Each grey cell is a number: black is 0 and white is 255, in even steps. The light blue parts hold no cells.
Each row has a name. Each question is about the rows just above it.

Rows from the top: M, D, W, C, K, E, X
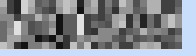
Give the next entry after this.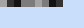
[193]
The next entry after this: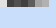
[51]
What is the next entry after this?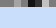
[193]
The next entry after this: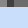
[177]
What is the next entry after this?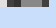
[93]
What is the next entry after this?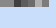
[136]

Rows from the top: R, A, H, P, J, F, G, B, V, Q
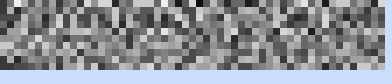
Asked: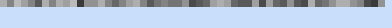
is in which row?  B
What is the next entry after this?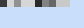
[201]

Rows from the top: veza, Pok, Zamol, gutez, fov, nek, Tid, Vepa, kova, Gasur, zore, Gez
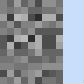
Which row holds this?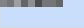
Gez
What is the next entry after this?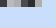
[174]
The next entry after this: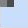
[143]
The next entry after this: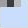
[174]

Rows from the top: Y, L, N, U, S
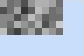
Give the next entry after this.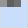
[111]
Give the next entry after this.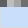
[123]
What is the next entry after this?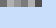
[123]
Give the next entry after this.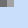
[52]

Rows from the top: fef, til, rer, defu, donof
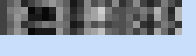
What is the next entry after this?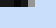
[95]
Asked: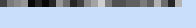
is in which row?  til
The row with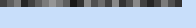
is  fef
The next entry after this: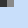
[80]

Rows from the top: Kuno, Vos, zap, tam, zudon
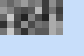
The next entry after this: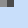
[116]
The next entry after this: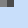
[34]
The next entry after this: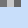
[48]
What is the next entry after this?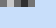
[89]

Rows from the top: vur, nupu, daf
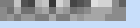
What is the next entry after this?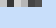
[97]
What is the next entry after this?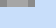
[139]
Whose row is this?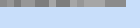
daf
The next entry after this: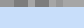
[139]

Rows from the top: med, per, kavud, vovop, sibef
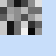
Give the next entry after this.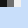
[7]
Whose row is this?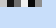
sibef
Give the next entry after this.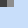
[224]

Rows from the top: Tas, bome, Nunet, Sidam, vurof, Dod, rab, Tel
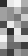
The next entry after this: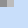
[131]
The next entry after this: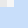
[174]
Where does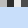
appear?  vurof
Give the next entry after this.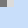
[219]
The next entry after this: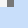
[219]
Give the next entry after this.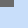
[61]

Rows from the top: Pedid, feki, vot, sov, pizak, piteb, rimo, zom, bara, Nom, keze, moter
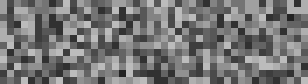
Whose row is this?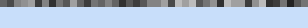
vot
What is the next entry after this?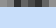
[87]
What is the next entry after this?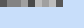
[116]
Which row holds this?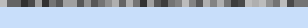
bara
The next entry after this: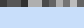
[49]
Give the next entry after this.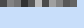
[116]
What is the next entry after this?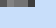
[188]

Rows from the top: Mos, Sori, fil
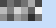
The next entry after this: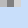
[170]
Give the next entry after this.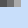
[71]
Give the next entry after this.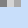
[97]

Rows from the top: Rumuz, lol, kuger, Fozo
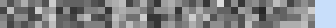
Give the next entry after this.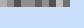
[98]
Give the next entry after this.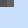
[143]
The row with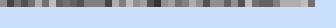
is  Fozo
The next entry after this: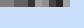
[82]

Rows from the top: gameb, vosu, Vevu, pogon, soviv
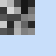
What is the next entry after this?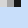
[114]
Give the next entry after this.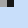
[114]
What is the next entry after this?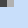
[127]

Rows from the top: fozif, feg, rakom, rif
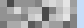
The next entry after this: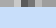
[102]
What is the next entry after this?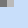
[158]
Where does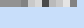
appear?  rakom
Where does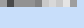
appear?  fozif

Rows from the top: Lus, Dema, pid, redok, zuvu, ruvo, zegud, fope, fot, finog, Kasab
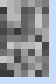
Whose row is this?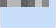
pid
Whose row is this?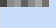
finog
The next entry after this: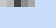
[139]
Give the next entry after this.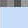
[84]
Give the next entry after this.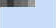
[166]

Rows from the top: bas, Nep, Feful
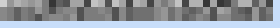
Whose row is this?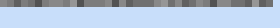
Feful
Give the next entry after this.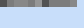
[82]
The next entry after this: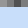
[136]

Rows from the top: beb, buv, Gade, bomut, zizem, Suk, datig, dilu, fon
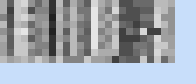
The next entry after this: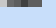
[214]
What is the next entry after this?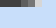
[159]
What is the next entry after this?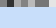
[159]

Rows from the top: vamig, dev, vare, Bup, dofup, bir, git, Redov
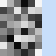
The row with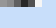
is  Redov
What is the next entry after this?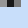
[190]

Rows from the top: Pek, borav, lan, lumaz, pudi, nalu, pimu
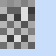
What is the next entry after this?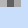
[97]
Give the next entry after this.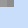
[153]
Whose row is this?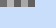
pimu
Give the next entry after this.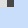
[195]

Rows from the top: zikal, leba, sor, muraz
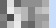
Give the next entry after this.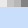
[183]
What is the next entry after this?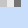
[102]
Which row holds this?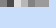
sor
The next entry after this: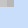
[131]
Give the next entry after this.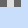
[143]

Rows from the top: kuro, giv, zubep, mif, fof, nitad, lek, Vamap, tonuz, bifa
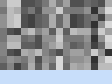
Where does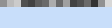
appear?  mif
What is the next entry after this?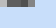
[160]
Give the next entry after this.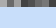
[160]
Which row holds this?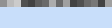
zubep
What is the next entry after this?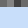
[203]

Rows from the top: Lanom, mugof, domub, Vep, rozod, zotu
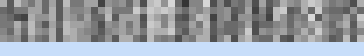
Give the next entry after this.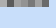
[106]
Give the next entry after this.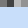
[106]
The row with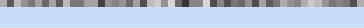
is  Lanom
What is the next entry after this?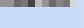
[91]
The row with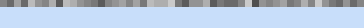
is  rozod
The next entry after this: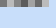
[162]

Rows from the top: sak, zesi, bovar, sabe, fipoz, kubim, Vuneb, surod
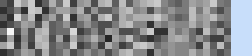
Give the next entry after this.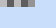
[175]
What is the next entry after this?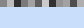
[202]
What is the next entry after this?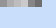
[94]
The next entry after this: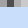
[94]
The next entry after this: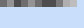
[134]
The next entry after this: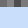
[175]
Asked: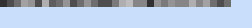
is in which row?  sabe

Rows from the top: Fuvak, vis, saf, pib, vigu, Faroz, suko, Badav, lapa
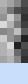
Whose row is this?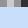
saf
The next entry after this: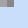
[77]
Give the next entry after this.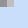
[92]
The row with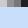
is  Faroz

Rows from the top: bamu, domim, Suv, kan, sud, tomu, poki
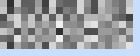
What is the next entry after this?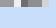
[226]
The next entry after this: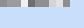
[126]
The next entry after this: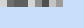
[126]
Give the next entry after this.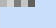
[196]

